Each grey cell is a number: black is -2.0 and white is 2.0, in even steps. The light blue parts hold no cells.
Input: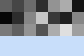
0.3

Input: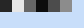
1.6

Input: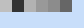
-1.2

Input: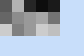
1.2

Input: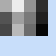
-1.5

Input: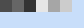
-0.4

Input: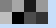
0.4

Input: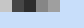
1.1

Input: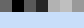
-0.6
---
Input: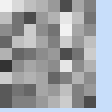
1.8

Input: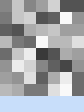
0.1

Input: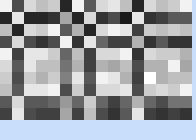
1.8

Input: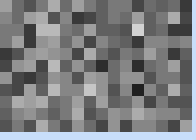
0.5

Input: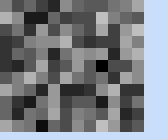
0.0
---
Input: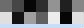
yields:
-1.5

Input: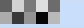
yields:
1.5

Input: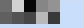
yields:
0.1

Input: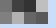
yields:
-1.2

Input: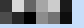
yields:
1.2

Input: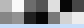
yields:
-1.9

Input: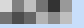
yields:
-1.2
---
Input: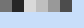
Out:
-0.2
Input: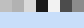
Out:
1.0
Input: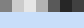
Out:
0.0
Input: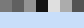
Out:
-0.1
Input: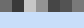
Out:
-0.3
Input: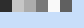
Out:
-1.3
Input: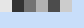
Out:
1.6
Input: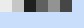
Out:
1.7
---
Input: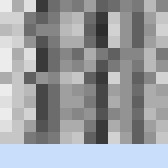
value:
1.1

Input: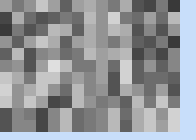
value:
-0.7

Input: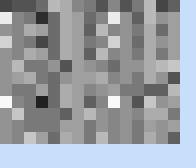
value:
0.3

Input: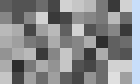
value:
1.1

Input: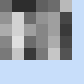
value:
-0.1
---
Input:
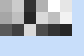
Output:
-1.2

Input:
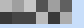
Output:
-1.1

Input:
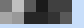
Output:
-1.2

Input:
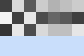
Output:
1.0

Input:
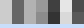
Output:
1.4

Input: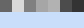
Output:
-0.8

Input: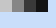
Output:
-1.1

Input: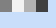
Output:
0.8

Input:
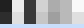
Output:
0.9
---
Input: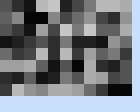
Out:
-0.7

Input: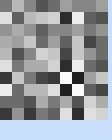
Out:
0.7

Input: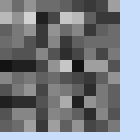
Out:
-0.7

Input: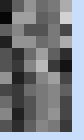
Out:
-0.9

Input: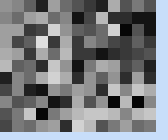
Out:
1.1

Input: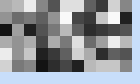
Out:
-0.7

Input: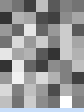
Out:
0.2
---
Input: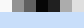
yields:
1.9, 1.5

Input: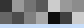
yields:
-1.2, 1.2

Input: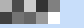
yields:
0.8, 2.0

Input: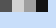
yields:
-0.7, -1.7

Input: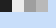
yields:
-1.5, 0.9

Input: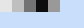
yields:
1.6, 0.4

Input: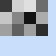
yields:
-1.1, -1.3

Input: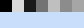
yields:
-2.0, 0.6
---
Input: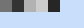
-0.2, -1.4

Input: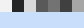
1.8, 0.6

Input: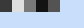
-1.1, -0.7

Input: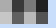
0.7, -0.7

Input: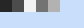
-1.4, 0.8

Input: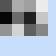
-0.7, 0.1

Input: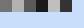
-0.2, -1.2
